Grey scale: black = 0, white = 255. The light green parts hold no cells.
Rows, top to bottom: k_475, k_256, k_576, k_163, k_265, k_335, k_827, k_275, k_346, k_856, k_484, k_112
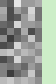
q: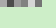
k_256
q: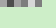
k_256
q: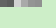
k_163

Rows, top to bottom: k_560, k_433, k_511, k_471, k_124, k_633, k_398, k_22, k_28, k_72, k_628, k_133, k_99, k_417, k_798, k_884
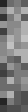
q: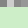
k_398
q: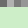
k_133
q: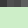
k_884
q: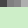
k_124
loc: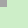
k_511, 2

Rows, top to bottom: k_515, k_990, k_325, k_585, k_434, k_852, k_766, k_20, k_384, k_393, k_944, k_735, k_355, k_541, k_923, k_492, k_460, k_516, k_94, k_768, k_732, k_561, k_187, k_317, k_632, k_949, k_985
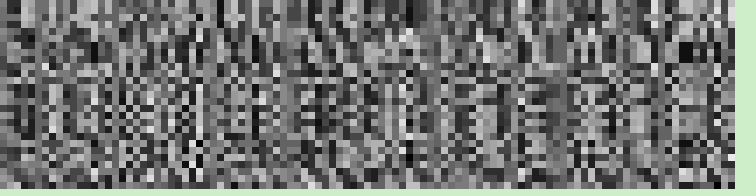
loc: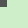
k_735, 8
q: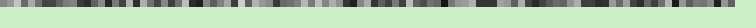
k_735
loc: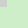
k_561, 83
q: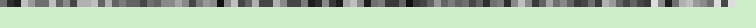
k_990
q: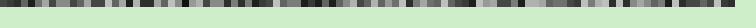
k_492

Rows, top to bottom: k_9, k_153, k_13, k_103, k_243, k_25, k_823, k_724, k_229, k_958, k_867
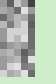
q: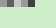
k_9
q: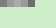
k_823
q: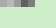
k_724
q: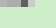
k_229
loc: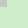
k_9, 2
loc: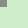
k_958, 4
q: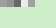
k_153

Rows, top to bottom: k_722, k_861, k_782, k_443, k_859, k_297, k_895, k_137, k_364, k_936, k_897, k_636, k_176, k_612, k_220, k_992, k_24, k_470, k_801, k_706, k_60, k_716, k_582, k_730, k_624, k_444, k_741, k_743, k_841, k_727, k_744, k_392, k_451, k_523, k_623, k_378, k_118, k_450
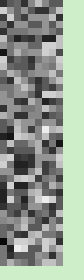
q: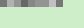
k_897
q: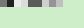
k_378
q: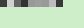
k_782
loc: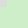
k_378, 3
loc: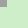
k_443, 8
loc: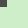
k_137, 8

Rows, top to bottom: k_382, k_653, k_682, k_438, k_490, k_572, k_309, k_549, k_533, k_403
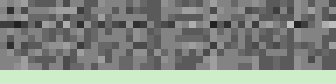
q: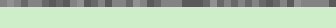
k_490
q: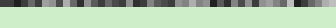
k_438
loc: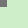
k_309, 0

